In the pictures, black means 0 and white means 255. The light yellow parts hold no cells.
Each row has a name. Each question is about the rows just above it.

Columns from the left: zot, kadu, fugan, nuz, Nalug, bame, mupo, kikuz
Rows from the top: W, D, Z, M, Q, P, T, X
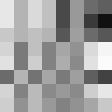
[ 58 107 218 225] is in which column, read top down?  mupo
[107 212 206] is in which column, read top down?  zot
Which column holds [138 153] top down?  nuz
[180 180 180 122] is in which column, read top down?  kadu
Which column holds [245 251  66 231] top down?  kikuz
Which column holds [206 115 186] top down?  fugan
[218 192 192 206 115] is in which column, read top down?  fugan

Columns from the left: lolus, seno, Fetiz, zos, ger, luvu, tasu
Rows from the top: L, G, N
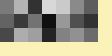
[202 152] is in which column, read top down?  ger
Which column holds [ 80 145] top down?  luvu

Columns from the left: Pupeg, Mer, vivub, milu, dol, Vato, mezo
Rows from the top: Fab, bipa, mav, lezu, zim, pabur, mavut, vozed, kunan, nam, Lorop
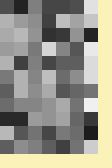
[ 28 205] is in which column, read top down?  mezo
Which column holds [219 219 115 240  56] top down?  mezo
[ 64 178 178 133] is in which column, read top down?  Mer
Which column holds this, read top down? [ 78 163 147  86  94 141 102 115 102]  Vato
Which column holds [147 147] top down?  milu

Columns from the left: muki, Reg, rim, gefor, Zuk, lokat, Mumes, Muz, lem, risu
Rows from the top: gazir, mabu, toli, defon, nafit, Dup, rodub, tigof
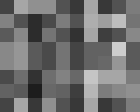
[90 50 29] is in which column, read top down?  rim
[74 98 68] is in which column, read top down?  muki
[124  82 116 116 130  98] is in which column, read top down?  Zuk
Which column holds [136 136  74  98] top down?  muki
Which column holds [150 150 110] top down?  Reg
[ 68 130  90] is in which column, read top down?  muki

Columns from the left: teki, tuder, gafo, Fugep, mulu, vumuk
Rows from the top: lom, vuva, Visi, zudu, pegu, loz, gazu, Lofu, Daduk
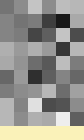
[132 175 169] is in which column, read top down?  teki
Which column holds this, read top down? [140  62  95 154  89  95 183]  Fugep
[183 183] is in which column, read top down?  teki
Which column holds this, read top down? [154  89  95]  Fugep
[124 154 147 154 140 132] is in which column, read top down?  tuder

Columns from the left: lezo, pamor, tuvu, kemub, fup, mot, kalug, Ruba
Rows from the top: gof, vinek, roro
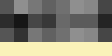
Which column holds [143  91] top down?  mot
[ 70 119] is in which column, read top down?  tuvu
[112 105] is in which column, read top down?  fup
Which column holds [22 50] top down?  pamor
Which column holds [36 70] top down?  Ruba
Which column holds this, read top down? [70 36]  Ruba

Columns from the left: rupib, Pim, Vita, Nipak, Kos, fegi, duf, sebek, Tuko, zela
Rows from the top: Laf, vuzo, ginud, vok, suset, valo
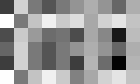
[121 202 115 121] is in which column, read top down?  Kos
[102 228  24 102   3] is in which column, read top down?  Tuko
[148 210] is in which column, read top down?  sebek
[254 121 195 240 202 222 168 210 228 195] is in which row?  vuzo
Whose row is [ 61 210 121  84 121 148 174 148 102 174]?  Laf
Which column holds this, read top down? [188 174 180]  zela

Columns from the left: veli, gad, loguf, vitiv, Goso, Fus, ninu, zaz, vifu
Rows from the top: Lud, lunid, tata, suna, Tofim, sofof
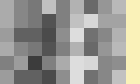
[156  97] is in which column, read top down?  gad
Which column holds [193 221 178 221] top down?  Fus
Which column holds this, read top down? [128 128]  Goso
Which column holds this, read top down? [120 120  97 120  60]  loguf

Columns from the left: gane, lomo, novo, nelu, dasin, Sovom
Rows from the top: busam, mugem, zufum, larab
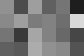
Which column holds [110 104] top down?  dasin
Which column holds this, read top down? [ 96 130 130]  nelu
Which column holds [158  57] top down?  lomo
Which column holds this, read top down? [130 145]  nelu
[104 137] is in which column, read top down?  dasin

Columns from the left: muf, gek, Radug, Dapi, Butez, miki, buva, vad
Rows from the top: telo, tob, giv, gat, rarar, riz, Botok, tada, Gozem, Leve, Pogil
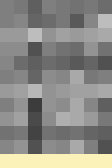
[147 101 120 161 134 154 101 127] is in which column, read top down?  buva
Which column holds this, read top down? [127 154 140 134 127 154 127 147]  muf
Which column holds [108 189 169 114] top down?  vad
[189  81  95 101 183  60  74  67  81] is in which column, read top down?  Radug
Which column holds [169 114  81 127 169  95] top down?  vad
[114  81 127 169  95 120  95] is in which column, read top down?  vad
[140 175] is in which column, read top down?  Butez

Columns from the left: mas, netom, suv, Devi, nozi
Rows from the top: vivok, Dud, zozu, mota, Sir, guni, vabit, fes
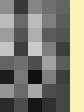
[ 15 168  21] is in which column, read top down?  suv
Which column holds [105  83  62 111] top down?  netom
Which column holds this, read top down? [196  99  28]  mas
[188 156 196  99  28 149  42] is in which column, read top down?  mas
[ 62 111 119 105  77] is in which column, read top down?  netom

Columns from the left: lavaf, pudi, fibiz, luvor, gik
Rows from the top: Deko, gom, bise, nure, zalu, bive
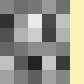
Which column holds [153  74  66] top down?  luvor
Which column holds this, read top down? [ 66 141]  luvor
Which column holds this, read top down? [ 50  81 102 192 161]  lavaf

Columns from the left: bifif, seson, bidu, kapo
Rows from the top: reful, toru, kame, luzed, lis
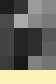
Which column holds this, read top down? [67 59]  bifif
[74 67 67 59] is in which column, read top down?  bifif
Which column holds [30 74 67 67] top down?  bifif
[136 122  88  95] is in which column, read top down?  kapo
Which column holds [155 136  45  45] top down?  bidu
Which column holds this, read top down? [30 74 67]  bifif

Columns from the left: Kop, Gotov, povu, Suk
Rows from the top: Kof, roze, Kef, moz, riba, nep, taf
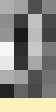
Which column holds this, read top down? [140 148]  Kop
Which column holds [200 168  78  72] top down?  povu
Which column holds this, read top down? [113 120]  Suk
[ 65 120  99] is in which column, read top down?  Suk

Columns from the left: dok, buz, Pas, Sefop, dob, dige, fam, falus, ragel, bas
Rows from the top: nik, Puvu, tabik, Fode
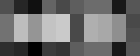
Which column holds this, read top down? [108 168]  falus
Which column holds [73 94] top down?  dige
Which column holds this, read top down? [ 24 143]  ragel
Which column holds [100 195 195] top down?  Sefop

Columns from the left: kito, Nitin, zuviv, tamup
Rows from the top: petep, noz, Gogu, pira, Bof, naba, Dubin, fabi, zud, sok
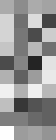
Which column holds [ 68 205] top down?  tamup
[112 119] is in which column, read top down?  Nitin
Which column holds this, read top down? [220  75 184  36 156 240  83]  zuviv
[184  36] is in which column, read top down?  zuviv
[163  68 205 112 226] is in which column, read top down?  tamup

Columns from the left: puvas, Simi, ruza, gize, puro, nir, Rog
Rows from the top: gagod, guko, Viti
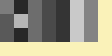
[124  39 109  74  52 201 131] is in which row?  gagod
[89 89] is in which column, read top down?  puvas
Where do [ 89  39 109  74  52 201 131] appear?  Viti

